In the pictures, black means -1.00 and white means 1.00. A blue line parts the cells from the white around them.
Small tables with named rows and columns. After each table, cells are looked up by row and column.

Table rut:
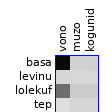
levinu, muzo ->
0.69
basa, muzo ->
0.64
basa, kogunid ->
0.63
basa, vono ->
-0.92
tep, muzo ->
0.67
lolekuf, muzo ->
0.59
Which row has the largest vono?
tep

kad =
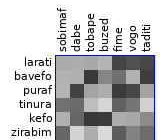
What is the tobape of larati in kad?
0.32
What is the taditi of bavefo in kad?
-0.52
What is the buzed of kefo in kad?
-0.54
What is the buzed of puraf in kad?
0.36
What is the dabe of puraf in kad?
-0.48
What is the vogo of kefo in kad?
0.32
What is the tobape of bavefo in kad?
-0.55
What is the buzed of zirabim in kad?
0.71
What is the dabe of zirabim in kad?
0.66
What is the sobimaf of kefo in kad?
0.38
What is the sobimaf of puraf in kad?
0.41
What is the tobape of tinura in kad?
0.48
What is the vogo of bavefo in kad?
0.39
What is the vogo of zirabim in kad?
0.03
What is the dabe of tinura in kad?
-0.17
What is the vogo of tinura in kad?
-0.08
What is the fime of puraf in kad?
-0.54
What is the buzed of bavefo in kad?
0.05
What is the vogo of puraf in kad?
-0.44
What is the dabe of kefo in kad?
-0.20
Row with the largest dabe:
zirabim

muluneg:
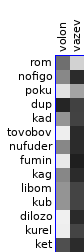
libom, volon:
0.16
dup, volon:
-0.71
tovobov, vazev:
-0.67
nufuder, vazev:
-0.66
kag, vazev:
-0.66
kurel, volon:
0.87
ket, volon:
-0.38
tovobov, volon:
0.87
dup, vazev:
-0.49
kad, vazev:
-0.48
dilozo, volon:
0.88
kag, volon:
0.06
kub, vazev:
-0.47
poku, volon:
0.77
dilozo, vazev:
-0.67
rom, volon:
-0.13
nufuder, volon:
0.06

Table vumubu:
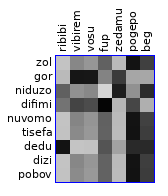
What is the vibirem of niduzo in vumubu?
0.14
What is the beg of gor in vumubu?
0.31
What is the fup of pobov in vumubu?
-0.23
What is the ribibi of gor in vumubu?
0.46
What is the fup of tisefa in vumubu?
-0.23
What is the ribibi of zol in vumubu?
0.53
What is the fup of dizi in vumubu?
-0.23
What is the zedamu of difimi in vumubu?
0.43
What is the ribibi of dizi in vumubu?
0.53
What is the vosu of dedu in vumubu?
0.52
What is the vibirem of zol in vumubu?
0.06
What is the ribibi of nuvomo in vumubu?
0.53
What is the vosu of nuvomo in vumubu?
0.17
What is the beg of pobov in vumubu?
-0.53
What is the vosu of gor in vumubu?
-0.82
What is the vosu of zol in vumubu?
0.18
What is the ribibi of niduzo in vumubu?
-0.25

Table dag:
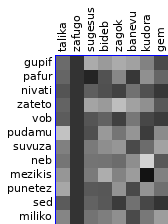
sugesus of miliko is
-0.10
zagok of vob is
-0.50
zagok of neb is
-0.15
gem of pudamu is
0.09
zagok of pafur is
0.06
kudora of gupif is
0.02
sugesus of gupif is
0.34
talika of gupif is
-0.16
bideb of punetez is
-0.32
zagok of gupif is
0.34
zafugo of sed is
-0.60
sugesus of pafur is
-0.72
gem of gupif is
-0.42
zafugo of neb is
-0.60
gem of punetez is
-0.13
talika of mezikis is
0.18
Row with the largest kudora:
neb

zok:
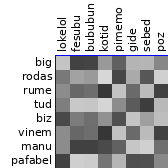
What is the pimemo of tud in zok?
0.10
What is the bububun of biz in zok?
-0.13
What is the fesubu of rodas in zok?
0.27
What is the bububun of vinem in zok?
-0.14
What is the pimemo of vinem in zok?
0.52
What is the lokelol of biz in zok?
-0.43
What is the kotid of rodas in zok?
0.69
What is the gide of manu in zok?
0.55
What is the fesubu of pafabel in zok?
0.62
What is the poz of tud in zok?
0.45
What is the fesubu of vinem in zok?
-0.19
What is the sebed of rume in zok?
0.47
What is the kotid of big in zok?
0.20
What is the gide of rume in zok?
-0.17
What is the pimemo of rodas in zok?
-0.45
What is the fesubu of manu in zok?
-0.49
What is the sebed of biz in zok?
0.25
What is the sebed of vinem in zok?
0.47
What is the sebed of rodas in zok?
-0.32

